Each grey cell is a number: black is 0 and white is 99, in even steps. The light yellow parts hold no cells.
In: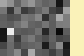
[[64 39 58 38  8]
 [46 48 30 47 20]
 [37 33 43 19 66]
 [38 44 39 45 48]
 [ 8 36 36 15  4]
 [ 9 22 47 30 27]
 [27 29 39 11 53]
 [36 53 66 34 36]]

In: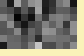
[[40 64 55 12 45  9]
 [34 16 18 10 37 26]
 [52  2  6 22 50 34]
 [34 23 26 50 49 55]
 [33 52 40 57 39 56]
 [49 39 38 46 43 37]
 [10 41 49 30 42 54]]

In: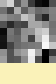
[[70 34 23  2]
 [44 67 53 44]
 [57 48 66 14]
 [32 29 65 56]
 [ 4 35 58 80]
 [ 8 40 26 92]
 [ 7 41 47 96]
 [56 56 94  1]
 [61 34 91  0]]

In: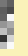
[[46]
 [36]
 [38]
 [58]
 [74]
 [20]
 [73]]

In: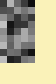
[[23 40  5]
 [31 57 55]
 [57 21 22]
 [75 20 44]
 [55 36 47]
 [61 60 57]
 [71 60 44]
 [26 42  7]
 [73 17 51]]

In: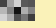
[[26 81 33]
 [71  7 51]
 [82 31 24]]
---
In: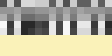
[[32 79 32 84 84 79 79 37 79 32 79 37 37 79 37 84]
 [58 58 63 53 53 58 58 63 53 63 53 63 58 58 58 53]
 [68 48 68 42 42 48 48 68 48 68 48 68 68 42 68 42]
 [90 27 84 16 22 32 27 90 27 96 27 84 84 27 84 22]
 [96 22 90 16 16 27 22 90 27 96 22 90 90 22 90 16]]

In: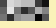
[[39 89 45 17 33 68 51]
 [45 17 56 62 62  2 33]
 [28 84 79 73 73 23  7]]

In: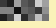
[[51 51  6 39 34 22 56]
 [22 12 62 34 28 80 62]
 [12 28 80 17 39 74 45]]

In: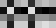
[[ 6 86  6  0 86  6  0  6]
 [51 28 57 57 23 57 57 51]
 [68 12 68 74 18 68 74 68]
 [74 12 80 80 12 80 86 80]]

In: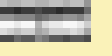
[[23 23 17 23 23 29 23 23 17 23 23 23 41]
 [29 29 41 35 35 52 46 35 35 29 35 35 29]
 [58 58 52 52 52 41 46 52 52 58 58 52 64]
 [74 69 69 74 74 69 69 74 74 69 74 74 58]
 [85 80 74 80 80 64 69 80 80 80 85 80 64]
 [96 96 91 96 96 69 85 91 91 96 96 91 80]]

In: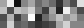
[[64 93  7 52 64 41 52 41 19 47 30 87]
 [30 69 24 47 98 13 41 58 75 58 69 47]
 [36 81 36 41 30 19 24 30 64 81 52 52]
 [75 30 75 69 81 47 24 64 13 93 58 30]]

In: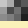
[[77 66 24 34]
 [54 49 39 12]
 [60 29 44 18]]
